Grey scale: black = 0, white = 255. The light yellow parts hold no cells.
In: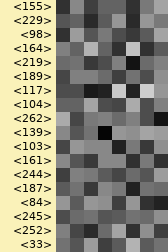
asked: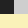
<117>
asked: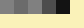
<262>
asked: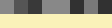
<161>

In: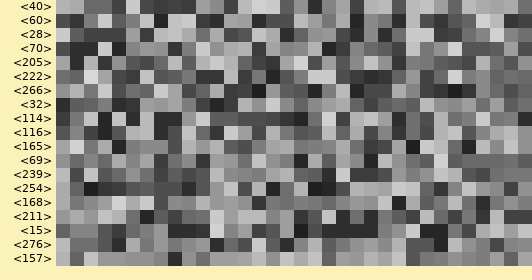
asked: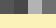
<205>
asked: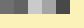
<266>
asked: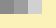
<168>
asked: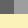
<157>

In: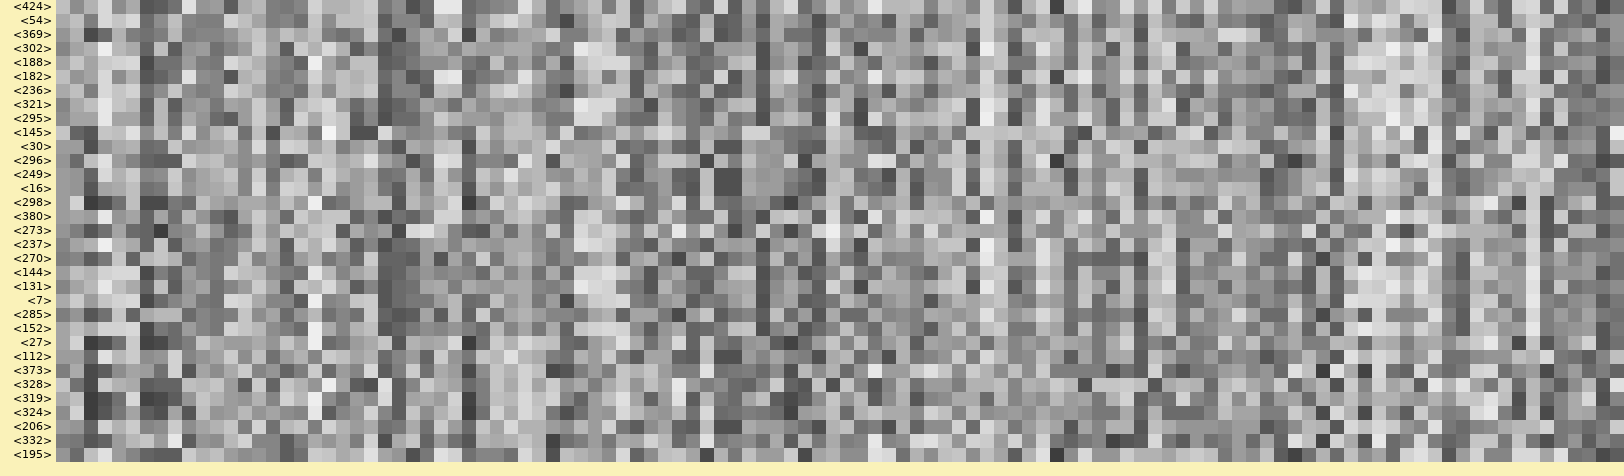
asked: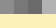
<295>
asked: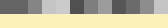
<144>
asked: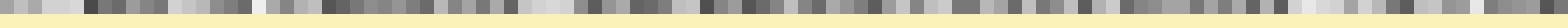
<152>

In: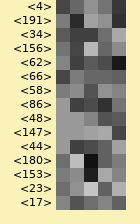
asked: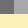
<34>
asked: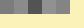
<58>
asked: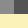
<58>
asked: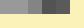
<48>
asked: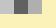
<23>
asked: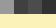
<86>

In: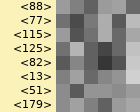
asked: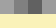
<179>
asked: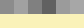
<179>
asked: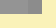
<51>
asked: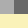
<115>

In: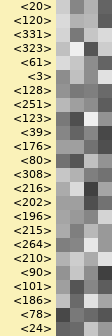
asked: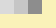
<61>
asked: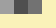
<202>

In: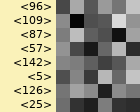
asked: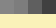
<142>
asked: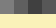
<142>
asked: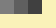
<142>

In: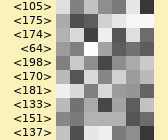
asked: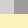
<170>
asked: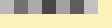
<133>
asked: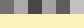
<133>
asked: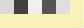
<174>
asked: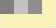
<105>
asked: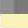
<105>
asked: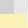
<175>

